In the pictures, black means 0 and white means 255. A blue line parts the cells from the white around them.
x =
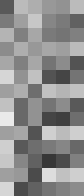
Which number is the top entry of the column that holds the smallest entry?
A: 152
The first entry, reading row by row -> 89
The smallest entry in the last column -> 83
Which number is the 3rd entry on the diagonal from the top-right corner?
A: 122
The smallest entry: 55
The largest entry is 234
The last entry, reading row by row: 140
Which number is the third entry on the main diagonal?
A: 167
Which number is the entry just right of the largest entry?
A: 104
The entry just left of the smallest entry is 97
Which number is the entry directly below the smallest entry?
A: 221
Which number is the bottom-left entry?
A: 214
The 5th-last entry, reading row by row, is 75
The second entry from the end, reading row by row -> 128
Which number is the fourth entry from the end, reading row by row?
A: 97
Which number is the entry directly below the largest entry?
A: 159
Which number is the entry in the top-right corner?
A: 187
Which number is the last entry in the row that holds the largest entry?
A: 110
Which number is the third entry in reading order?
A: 174
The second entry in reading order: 187

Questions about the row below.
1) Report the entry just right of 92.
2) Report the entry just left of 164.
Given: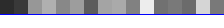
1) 164
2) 92

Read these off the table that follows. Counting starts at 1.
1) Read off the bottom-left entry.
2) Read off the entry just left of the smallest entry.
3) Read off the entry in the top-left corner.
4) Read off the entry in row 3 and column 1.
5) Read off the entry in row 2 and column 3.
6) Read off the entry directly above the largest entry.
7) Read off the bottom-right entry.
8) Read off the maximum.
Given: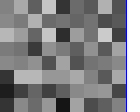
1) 52
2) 151
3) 130
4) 183
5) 177
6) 76
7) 130
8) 203

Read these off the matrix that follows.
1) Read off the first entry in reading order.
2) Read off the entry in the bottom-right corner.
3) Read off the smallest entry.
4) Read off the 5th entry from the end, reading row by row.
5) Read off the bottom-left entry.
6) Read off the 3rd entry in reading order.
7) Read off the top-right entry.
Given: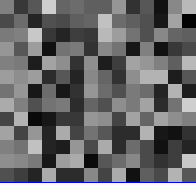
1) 128
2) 87
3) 3
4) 17
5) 80
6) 87
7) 185

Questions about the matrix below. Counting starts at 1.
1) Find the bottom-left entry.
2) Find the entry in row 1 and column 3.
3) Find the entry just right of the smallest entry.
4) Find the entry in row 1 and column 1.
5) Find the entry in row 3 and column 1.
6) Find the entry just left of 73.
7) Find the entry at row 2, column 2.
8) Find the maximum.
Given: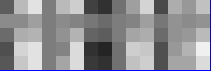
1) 87
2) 226
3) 113
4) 93
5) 107
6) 212
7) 139
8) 240
